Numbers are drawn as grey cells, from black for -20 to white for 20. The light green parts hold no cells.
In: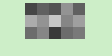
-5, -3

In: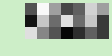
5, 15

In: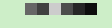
-18, -4

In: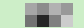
4, -2

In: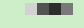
-1, 13

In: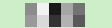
-2, 4

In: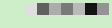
3, 15

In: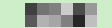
4, -6
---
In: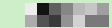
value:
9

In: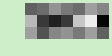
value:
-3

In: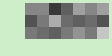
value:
5

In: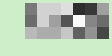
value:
-13

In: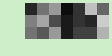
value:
-12

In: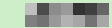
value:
-12

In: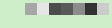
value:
2

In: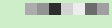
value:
17

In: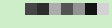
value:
3
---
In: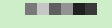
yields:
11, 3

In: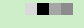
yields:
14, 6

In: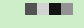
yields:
13, 3

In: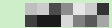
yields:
16, 14

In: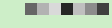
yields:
14, 10

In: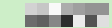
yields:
19, 17

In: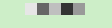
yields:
16, 10

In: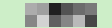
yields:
13, 9

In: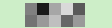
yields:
14, 10

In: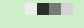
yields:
17, 13
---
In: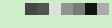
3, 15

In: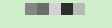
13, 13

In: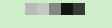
1, 11

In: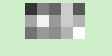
4, 20

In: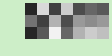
-8, 18

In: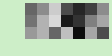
-16, 14

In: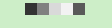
14, 18

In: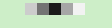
-16, 18

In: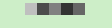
0, 10

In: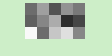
7, 19
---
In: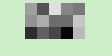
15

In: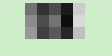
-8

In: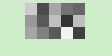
6

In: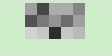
7

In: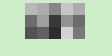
1

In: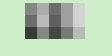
-3
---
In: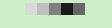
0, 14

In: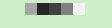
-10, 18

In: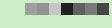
-15, 11

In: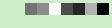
-8, 20

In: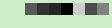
-20, 12

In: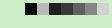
-11, 13

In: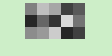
-12, 14
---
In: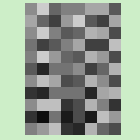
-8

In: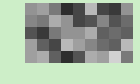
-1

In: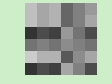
-8

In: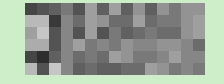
-1

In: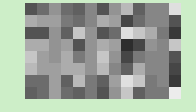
17
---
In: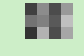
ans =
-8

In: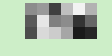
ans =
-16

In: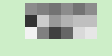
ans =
14

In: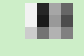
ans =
8

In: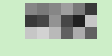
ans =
7

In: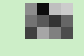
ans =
0

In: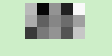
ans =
-7
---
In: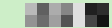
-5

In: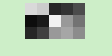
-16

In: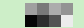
-1

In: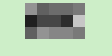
-9

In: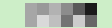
4

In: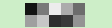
-1

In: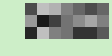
-16

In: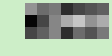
-9
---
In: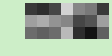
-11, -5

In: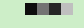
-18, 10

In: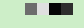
-3, -13

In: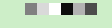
0, -8

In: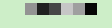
3, -19

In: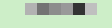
8, 10
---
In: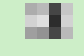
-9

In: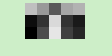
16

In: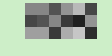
-11

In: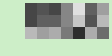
7

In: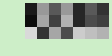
6

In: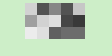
-5
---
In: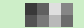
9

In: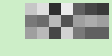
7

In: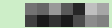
2

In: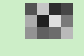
15

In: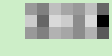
14

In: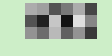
15

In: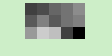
-2

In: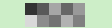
8
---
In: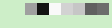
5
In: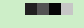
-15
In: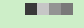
-11
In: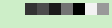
-12
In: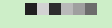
-15
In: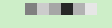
0
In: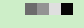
-3
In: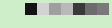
-17
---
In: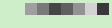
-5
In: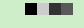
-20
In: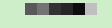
-12
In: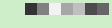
6
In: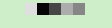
-19
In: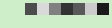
-12
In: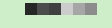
-10
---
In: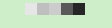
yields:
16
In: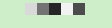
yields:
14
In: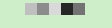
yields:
10
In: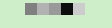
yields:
0
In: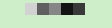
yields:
13
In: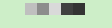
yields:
10
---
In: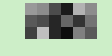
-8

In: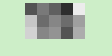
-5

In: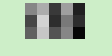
-11

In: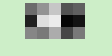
11

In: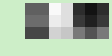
19

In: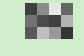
16
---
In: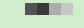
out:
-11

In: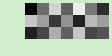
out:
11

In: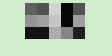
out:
7

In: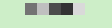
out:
-8

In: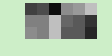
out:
-6

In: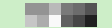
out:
-5

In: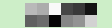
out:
1

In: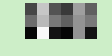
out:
-19

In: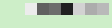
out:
13

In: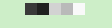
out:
13
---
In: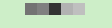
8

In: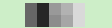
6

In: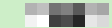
16

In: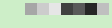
-14

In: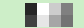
6

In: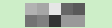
4
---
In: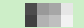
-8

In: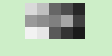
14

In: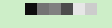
-18

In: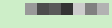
4

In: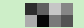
-13

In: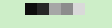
-18

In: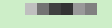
10
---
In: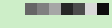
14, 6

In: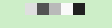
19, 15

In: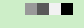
18, 4

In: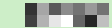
20, 16

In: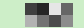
16, 8

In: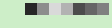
14, 8

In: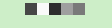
19, 5

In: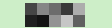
11, 7

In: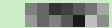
10, 6

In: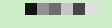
15, 11
